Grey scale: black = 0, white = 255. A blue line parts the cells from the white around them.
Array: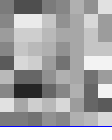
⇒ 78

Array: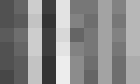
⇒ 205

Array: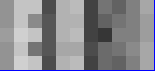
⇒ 196

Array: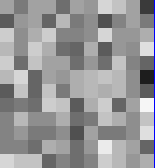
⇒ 162

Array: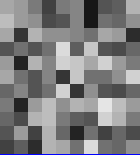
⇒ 122

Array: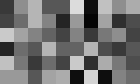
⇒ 181

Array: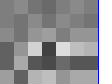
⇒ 116

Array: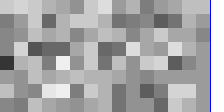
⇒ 202
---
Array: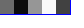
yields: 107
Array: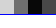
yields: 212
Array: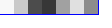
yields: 248
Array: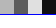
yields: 183
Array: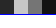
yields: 40
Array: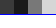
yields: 58
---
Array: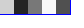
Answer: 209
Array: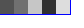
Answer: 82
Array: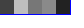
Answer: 65
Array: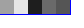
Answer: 161
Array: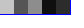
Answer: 197
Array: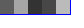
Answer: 93
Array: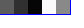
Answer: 92
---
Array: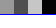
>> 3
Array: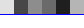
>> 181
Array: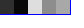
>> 168
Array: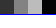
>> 4
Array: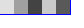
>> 89
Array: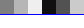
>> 203
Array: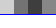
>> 135
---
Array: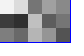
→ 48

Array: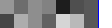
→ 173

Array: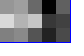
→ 179

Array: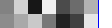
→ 169

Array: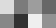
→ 50

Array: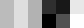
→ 222

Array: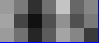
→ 69

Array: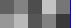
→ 185

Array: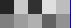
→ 157
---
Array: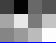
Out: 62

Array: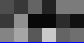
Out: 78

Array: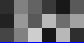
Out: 46

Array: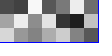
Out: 75

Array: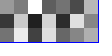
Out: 154

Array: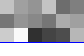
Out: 195

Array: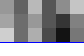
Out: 152
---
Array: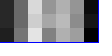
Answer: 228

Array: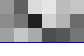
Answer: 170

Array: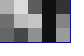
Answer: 144

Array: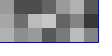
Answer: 154

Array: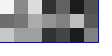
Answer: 159

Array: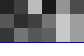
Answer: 87
